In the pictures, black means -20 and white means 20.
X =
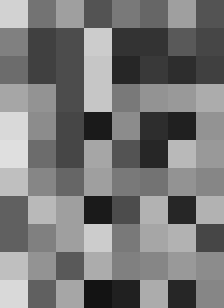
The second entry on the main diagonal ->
-10
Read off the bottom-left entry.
14
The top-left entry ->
13
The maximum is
15
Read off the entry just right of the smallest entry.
-15
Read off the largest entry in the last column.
8
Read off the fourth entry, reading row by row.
-7
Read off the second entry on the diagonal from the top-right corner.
-6
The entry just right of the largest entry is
-3
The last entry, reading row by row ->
1
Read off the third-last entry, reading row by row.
7
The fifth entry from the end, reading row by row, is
-17
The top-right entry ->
-7
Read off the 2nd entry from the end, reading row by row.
-14
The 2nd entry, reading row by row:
-2
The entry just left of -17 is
6

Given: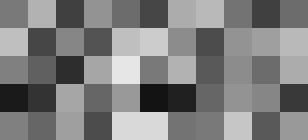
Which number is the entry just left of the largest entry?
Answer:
6
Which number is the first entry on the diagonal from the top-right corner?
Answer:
-3
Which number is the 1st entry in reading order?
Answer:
-1
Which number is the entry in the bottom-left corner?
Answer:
0
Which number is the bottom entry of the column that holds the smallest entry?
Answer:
14
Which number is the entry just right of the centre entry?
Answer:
8
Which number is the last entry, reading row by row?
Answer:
4
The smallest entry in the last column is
-11
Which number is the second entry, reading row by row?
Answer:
8
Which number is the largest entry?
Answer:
16
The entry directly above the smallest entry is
-1
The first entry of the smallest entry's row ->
-16
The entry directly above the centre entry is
12
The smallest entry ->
-17
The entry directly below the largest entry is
4
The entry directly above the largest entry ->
10

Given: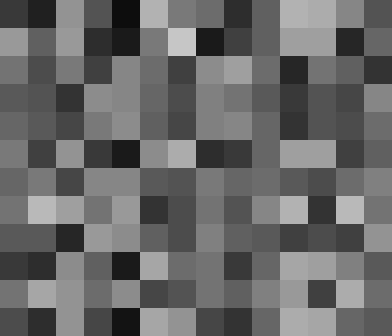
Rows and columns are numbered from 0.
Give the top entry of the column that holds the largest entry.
-1
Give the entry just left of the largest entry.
-1
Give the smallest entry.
-18
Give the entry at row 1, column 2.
4
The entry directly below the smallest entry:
-16
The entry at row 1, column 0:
4
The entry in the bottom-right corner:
-6
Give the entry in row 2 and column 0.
-2
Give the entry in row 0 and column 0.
-11
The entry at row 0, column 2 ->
3
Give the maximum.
11
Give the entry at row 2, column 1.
-8
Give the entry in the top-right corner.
-7
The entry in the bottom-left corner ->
-8
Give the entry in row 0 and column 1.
-15
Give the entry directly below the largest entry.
-10
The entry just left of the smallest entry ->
-7
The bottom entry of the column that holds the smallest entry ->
-17
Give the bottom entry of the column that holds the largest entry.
3

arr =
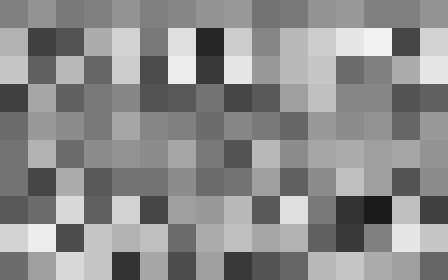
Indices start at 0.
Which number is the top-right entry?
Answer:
3
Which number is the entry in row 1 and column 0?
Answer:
8
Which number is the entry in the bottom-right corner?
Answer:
-4
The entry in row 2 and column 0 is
11
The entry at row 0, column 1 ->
3
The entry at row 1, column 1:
-10
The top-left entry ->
0
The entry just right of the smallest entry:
10
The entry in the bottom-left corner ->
-3
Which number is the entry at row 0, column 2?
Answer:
-1
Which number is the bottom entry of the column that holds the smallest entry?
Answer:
7
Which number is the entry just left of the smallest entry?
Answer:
-12
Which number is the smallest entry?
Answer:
-16
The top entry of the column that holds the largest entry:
0
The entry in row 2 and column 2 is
9
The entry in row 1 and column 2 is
-7
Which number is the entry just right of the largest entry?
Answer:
-9

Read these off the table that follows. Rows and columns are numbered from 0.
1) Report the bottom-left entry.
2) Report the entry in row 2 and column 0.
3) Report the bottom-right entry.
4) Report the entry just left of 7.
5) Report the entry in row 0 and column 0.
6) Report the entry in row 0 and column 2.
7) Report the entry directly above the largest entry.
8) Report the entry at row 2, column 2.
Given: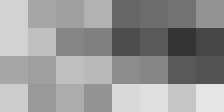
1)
12
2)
6
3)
16
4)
4
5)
13
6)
5
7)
-7
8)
10

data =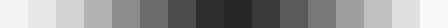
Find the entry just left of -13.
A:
-8
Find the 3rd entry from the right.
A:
10
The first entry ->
18
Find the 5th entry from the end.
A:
-1
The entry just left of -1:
-6
